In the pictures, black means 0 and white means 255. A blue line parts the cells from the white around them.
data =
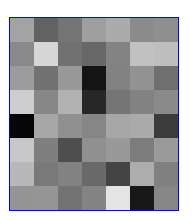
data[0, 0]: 163
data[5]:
[199, 127, 78, 144, 153, 125, 154]
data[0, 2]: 117
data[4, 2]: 144
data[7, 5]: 24
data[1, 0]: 137
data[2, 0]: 156
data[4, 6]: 59
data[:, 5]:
[139, 193, 146, 130, 170, 125, 173, 24]
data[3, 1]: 135
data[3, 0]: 206
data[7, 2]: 115
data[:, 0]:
[163, 137, 156, 206, 6, 199, 184, 148]
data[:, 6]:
[143, 190, 111, 138, 59, 154, 128, 134]
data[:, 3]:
[159, 103, 21, 39, 134, 144, 105, 132]

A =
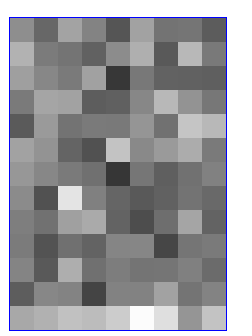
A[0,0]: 142
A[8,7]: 165
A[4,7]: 197
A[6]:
[151, 135, 122, 112, 54, 118, 95, 113, 129]
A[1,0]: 178
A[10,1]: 89
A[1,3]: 97
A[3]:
[122, 165, 162, 93, 96, 135, 184, 147, 119]
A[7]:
[139, 81, 228, 128, 101, 89, 97, 115, 105]
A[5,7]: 172
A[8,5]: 77
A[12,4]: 204
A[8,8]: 99
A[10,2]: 174
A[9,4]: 133
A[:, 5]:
[162, 175, 120, 135, 149, 137, 118, 89, 77, 134, 116, 130, 252]
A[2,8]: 95
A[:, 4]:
[85, 140, 55, 96, 121, 195, 54, 101, 99, 133, 125, 130, 204]
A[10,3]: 112
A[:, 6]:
[115, 89, 98, 184, 113, 154, 95, 97, 110, 70, 117, 162, 223]
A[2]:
[159, 135, 122, 161, 55, 120, 98, 97, 95]
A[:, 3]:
[131, 97, 161, 93, 122, 81, 112, 128, 170, 99, 112, 68, 188]
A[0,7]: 117
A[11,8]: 131
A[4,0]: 90

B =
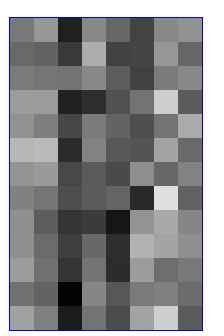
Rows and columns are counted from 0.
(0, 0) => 120
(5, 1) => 186
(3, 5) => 115
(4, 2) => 71
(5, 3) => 131
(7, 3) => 91
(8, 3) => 59
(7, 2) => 78
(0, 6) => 136
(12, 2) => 27
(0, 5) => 67
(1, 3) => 173
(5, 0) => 182
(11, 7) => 108
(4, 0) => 145
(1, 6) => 150
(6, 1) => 154
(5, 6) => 163
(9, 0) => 144
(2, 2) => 115
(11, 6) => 127
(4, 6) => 115
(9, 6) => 164
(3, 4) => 81
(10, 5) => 156
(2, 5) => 66
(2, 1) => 117
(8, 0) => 143
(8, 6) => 169

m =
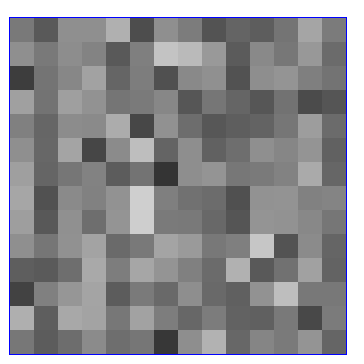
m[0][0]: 121
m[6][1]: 101
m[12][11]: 121
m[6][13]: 102
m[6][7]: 142
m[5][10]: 143
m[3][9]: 101
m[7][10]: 146
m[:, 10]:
[93, 137, 142, 86, 99, 143, 122, 146, 148, 198, 89, 146, 96, 133]
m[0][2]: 143
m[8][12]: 136
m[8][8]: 104
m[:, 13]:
[123, 107, 115, 85, 107, 97, 102, 132, 118, 101, 99, 120, 123, 101]
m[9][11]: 83
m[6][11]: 130
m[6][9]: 119
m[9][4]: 106
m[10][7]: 128
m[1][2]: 141
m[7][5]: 207
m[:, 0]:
[121, 143, 61, 160, 128, 143, 159, 166, 158, 143, 94, 66, 175, 119]
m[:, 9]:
[100, 91, 82, 101, 94, 110, 119, 80, 85, 127, 177, 96, 98, 103]
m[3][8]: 118
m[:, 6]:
[143, 195, 80, 135, 145, 100, 52, 127, 122, 164, 148, 105, 125, 55]
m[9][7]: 154
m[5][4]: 139
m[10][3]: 169
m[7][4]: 146

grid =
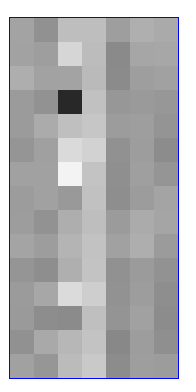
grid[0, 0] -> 163
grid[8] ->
[157, 146, 174, 190, 155, 171, 165]
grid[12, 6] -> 140
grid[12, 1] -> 141
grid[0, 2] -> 190
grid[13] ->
[145, 169, 183, 195, 136, 157, 143]
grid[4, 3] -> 198
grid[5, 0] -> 149
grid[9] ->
[164, 157, 180, 194, 161, 174, 155]
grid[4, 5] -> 158
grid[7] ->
[156, 161, 153, 193, 142, 156, 164]
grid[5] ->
[149, 160, 218, 210, 145, 157, 140]
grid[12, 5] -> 161
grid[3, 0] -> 155
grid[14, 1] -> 150
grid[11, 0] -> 155
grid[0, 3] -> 190
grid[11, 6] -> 142
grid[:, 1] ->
[145, 158, 162, 146, 171, 160, 161, 161, 146, 157, 142, 167, 141, 169, 150]
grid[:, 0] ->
[163, 162, 174, 155, 155, 149, 161, 156, 157, 164, 149, 155, 154, 145, 161]
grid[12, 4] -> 148
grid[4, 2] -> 191
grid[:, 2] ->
[190, 214, 163, 40, 191, 218, 243, 153, 174, 180, 175, 219, 139, 183, 187]

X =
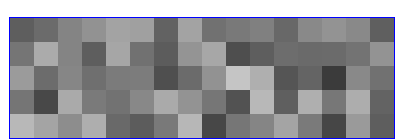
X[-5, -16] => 94
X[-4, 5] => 113
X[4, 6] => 121
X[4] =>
[184, 164, 141, 174, 105, 92, 121, 183, 71, 118, 133, 164, 122, 70, 154, 94]
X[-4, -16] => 117
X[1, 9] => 78
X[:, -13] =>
[146, 94, 111, 122, 174]
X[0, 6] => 98
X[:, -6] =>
[128, 94, 175, 184, 133]
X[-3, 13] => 59
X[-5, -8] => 113
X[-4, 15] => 147
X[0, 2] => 132
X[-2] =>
[117, 72, 170, 122, 114, 136, 170, 147, 118, 82, 184, 95, 175, 119, 173, 99]
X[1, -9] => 148
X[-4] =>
[117, 171, 132, 94, 166, 113, 92, 148, 167, 78, 94, 109, 106, 107, 115, 147]
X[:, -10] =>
[98, 92, 79, 170, 121]
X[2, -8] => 146
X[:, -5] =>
[104, 109, 85, 95, 164]
